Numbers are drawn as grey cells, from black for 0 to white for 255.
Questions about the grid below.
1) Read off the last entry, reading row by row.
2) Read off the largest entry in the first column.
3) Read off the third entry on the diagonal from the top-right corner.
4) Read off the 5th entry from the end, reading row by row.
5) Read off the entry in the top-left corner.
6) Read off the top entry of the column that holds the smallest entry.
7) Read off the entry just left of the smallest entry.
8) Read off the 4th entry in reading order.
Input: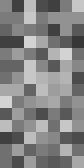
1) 168
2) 211
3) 64
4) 157
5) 135
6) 199
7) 88
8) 76
